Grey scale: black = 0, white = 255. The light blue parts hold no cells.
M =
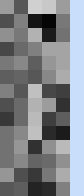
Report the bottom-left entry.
87
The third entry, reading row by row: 208
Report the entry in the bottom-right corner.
128
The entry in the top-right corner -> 156
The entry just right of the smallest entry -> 120
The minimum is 5
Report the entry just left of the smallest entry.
20
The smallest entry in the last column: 27
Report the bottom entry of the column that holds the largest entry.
35
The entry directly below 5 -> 27
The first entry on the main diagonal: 156
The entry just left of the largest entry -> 87
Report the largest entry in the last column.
186
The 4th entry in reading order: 200
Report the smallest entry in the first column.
56
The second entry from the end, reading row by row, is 42
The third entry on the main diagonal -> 178

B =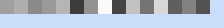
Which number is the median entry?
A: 146
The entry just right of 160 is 174
